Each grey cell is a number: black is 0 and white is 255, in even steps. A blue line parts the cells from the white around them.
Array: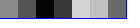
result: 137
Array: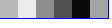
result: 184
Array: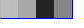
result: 190
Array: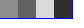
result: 141
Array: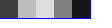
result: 63
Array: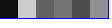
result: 16
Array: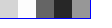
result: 213
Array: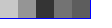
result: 200
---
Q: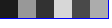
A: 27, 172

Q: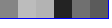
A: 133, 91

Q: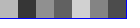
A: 185, 76

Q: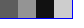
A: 93, 205

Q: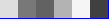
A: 222, 64

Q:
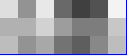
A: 222, 189

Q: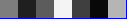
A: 125, 181

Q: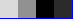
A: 218, 43

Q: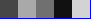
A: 70, 211

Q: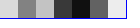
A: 218, 237
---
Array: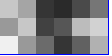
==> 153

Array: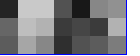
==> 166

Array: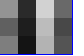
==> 20

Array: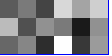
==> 134

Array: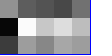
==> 157

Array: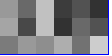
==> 153

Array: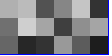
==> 39

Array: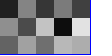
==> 161

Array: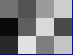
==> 226

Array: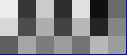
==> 165
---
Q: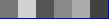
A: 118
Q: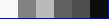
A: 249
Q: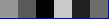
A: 150
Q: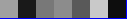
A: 160
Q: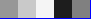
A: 151
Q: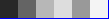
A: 40
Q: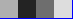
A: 175
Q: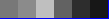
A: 120
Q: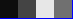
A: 13
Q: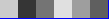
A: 203
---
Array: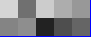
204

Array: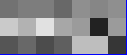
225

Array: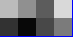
92

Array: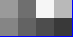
246

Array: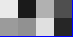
177

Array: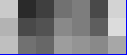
82

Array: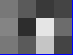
229

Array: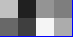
148

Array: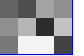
45
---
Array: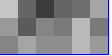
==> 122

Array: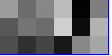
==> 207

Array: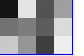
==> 125

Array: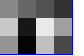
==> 23

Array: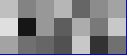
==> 172

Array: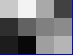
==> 98

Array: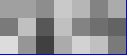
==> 131
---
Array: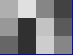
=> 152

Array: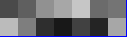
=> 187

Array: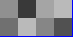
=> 112

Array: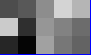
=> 203

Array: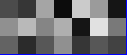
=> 144

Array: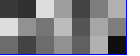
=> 221
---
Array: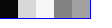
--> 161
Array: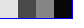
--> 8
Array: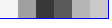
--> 202
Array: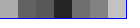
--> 194
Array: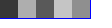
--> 143
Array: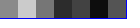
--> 84
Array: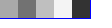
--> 51
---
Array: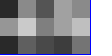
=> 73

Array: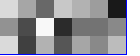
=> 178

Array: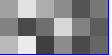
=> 63

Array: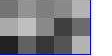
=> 54

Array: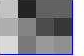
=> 153

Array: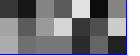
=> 120
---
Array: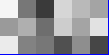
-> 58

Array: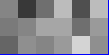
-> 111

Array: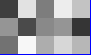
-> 125

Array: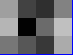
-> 47

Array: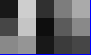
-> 48

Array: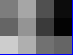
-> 80

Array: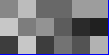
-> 104
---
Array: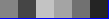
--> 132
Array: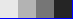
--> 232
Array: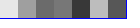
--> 231
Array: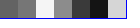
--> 99
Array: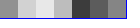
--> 145
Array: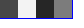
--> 71
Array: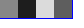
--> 135
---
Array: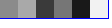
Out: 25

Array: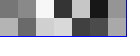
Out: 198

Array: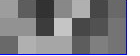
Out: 176

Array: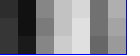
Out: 215

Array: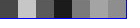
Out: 122

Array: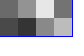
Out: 73

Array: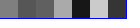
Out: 23
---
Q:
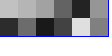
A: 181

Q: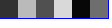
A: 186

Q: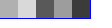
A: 217

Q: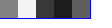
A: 244

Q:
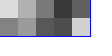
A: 177

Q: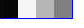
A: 246

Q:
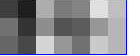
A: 31

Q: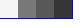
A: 120
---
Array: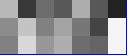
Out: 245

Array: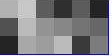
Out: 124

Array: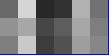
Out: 135

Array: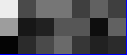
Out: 43

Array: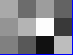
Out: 189

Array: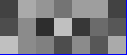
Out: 170

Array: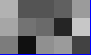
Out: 66
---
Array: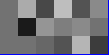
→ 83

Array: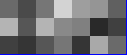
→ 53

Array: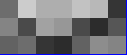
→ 98

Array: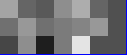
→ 228

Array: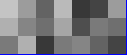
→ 133

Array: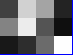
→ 45

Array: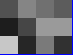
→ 38

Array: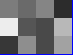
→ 142

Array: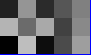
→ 13
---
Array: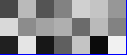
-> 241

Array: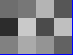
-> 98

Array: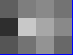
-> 104

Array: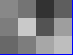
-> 190

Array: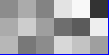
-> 159

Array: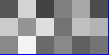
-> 116

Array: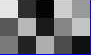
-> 16
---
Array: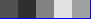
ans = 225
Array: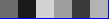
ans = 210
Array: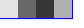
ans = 228
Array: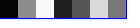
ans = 249
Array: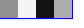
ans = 245
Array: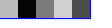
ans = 208
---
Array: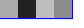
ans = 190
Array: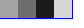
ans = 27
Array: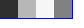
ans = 247
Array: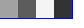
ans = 244
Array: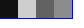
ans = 98
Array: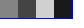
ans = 208
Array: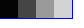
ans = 154
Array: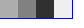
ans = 48
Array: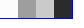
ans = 202
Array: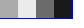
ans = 108
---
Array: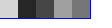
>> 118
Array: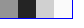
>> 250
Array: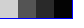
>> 3
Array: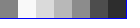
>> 45
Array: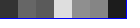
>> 28
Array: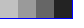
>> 35
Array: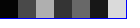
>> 218
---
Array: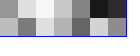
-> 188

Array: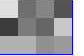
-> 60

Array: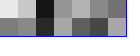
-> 125

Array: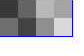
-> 110

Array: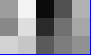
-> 136

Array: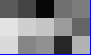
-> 227
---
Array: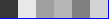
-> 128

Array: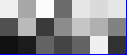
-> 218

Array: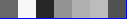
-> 188

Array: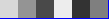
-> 51

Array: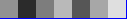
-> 167

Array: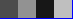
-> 23

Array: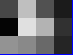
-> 81

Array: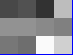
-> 50

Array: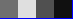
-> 80

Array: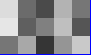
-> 179
